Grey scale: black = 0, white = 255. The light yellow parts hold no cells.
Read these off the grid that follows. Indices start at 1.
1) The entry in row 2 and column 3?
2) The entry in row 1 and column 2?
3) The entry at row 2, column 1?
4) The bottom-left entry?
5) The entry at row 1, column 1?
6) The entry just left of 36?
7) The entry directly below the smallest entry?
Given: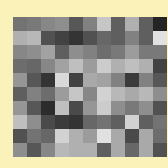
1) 81
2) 121
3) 176
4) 142
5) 115
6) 95
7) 225

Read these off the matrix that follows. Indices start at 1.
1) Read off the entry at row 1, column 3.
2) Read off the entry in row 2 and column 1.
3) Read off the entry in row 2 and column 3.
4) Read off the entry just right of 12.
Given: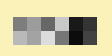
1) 103
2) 185
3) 220
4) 66

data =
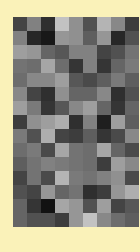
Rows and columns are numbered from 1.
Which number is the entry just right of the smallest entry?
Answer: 166
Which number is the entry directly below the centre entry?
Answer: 61
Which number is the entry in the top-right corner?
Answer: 61
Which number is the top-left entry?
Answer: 68
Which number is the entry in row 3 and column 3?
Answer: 101
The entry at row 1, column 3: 47
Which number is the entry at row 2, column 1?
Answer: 129
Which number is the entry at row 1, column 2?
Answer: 129
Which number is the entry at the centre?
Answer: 47
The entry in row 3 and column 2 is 150
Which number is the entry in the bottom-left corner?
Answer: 101
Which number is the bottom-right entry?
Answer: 94
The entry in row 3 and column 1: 158
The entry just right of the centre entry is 129
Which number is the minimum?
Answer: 18
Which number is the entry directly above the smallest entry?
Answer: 150
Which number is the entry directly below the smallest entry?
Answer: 81

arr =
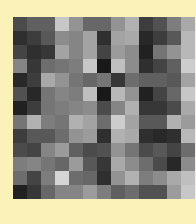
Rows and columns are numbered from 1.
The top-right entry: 169
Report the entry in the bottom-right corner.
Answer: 199
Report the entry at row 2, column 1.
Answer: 47
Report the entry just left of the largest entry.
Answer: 125
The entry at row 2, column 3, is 88
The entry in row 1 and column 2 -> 96
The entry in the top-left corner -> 75
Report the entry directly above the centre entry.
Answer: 25
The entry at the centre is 75
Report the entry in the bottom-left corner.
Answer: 33
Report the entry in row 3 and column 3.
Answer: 55
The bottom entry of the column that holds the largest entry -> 133
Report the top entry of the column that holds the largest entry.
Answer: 199
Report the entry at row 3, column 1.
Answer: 68
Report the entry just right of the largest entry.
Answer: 109
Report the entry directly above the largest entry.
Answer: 103
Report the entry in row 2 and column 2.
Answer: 61

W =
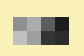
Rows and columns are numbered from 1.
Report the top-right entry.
29
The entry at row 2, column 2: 158
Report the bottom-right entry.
44

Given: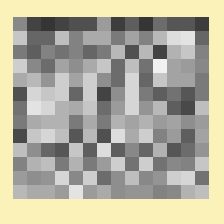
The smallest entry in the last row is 130
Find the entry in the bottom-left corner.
184
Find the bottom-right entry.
190
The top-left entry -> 136
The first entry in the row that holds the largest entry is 206
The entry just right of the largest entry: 163
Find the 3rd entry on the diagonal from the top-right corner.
178
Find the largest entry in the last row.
227
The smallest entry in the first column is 73
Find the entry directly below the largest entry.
198
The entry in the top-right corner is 61
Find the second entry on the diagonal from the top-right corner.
227
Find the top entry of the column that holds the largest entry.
108
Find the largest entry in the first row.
155
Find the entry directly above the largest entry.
67
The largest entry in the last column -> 198
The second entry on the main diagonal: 102
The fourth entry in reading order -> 67
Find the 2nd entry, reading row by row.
67

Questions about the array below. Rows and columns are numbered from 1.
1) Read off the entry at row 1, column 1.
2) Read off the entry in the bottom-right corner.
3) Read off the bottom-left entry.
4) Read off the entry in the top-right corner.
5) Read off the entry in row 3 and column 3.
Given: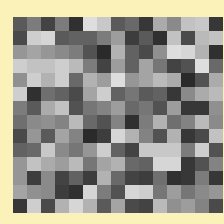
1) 90
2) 74
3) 55
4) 55
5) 150
